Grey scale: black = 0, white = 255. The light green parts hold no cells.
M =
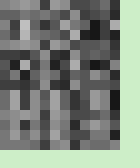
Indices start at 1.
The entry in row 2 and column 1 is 98
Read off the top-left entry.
130
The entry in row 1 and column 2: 141
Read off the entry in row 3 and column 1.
130
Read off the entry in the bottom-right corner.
130
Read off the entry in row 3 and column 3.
191
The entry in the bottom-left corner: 119
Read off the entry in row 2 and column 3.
119
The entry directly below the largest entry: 181
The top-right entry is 52
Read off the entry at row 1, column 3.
153

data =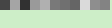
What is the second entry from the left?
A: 165
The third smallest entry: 101
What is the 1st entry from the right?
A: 131

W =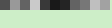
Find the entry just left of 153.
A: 79
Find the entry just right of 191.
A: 162
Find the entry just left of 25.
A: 57

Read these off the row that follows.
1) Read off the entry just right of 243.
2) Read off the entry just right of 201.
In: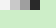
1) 201
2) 159

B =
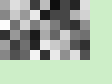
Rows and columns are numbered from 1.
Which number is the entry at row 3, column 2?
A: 112
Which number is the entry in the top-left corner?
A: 170
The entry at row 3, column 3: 210
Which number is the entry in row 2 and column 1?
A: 134
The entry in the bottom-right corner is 81
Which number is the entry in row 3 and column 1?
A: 252
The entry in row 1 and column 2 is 222
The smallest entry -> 14
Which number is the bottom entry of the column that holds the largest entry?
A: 134
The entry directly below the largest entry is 48
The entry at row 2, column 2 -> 201

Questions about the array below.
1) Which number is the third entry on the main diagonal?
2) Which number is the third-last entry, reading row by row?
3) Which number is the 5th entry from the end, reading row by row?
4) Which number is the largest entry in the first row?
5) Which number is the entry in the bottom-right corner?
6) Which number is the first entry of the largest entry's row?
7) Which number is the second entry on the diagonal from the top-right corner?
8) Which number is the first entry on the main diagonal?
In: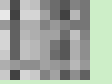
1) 174
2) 87
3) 130
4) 201
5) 97
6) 232
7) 183
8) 192

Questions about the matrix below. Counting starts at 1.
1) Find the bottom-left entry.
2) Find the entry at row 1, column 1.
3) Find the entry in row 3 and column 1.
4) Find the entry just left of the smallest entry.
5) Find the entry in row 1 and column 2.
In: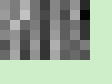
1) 105
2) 146
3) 115
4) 166
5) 124

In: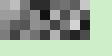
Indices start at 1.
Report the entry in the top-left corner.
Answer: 168
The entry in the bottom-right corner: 76
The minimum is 17
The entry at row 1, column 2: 189
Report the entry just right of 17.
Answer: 179
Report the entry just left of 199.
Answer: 94
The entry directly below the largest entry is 35
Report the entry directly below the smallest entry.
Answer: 135
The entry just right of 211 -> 26
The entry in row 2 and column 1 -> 156
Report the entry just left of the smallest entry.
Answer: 144

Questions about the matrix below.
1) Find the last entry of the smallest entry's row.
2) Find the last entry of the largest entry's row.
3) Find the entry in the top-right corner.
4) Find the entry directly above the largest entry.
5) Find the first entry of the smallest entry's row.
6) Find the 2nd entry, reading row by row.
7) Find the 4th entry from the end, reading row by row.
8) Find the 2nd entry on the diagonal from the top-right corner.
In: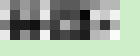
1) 242
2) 251
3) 183
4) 174
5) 223
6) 111
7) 29
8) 202
